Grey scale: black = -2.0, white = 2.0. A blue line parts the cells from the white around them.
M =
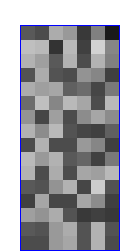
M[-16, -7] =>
-0.6
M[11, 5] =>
1.2
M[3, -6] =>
0.7
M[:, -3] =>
[-1.1, -1.0, -0.8, 0.3, -0.3, 0.6, 0.2, -0.9, 0.4, -0.4, 0.6, -0.9, 0.6, -1.1, -0.7, -0.7]
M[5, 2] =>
0.1
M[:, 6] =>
[-1.6, 0.1, 0.0, -1.0, -0.1, 0.9, 0.2, -0.5, -1.0, -0.1, 0.9, -0.7, -1.0, -1.1, -0.7, -0.8]
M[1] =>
[1.0, 0.9, -1.2, 0.9, -1.0, 1.3, 0.1]
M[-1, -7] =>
-0.8
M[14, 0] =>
-0.6
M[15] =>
[-0.8, -0.8, 0.4, 0.6, -0.7, 0.8, -0.8]
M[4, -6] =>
0.5
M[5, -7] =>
-0.3
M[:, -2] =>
[0.0, 1.3, 0.8, 0.1, -0.9, -0.8, 0.6, -1.0, 0.1, -1.0, 0.5, 1.2, 0.2, -1.0, 0.8, 0.8]
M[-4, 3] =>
-0.9
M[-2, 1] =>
-0.7
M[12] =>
[-1.0, 0.6, -0.9, -0.9, 0.6, 0.2, -1.0]
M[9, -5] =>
0.8
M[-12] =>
[0.7, 0.5, 0.6, -0.5, -0.3, -0.9, -0.1]
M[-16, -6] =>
-0.8
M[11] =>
[-0.6, -0.7, 0.3, 0.8, -0.9, 1.2, -0.7]
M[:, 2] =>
[0.7, -1.2, -0.6, -0.7, 0.6, 0.1, 0.5, 0.9, -0.8, 0.8, 0.7, 0.3, -0.9, 0.7, 0.4, 0.4]
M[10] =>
[0.8, -0.8, 0.7, -0.8, 0.6, 0.5, 0.9]

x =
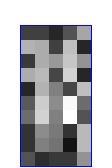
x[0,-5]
-1.0
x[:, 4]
[0.6, -1.4, 0.3, -1.4, 1.0, -0.3, -0.7, 0.9, 0.9, 0.3]
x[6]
[-0.3, 1.3, 0.0, 2.0, -0.7]
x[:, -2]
[-0.7, 1.0, 1.1, 1.3, -0.9, 1.9, 2.0, -1.2, -1.7, -1.1]
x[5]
[-0.6, 1.2, 0.2, 1.9, -0.3]
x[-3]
[-1.2, 0.2, -0.1, -1.2, 0.9]
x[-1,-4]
-1.3
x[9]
[-0.7, -1.3, -1.1, -1.1, 0.3]
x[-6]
[-1.4, 0.8, 0.0, -0.9, 1.0]

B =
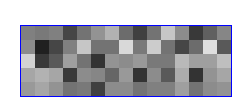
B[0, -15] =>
0.0
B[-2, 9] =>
0.2
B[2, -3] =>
0.5
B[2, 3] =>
0.5
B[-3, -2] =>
0.5
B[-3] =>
[1.3, -1.1, -0.6, 0.5, -0.2, -1.2, 0.3, 0.2, 0.4, -0.1, -0.1, 0.9, 0.5, 0.5, 1.0]
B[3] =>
[0.6, 0.8, 0.6, -1.1, 0.2, 0.1, -0.4, 0.4, -1.2, 0.2, -0.6, 0.7, -1.2, 0.3, 0.6]
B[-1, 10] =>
0.0
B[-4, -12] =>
0.0
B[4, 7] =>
0.2
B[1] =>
[0.2, -1.5, -0.9, 0.0, 1.1, -0.2, -0.2, 1.4, -0.1, 1.2, -0.2, -0.9, -0.3, 1.5, -0.6]
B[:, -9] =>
[0.8, -0.2, 0.3, -0.4, 0.2]
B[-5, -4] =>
0.2
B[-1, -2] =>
0.2
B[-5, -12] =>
-0.9
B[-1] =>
[0.4, 0.6, 0.3, -0.2, -0.1, -1.0, 0.2, 0.2, -0.2, 0.0, 0.0, 0.5, -0.2, 0.2, 0.3]

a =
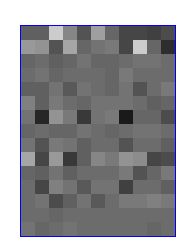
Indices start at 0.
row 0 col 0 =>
-0.5
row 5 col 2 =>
-0.1
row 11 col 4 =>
-0.6
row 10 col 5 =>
-0.3
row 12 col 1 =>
-0.2
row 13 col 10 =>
-0.3
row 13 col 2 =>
-0.4
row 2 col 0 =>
-0.4
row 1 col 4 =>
-0.4
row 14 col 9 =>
-0.4
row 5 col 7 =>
-0.2
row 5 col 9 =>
-0.5
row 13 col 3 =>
-0.3
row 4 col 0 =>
-0.5
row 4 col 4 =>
-0.2
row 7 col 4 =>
-0.2
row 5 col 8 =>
-0.3
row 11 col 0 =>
-0.3
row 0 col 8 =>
-0.9
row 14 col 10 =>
-0.3
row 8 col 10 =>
-0.5
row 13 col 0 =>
-0.3
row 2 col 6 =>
-0.4
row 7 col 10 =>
-0.3
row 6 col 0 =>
-0.2
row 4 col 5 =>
-0.3
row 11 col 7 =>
-1.0
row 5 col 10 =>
-0.4
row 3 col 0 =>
-0.3
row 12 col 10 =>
-0.1
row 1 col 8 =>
1.2
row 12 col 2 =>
-0.8
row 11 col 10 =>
-0.5
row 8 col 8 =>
-0.3
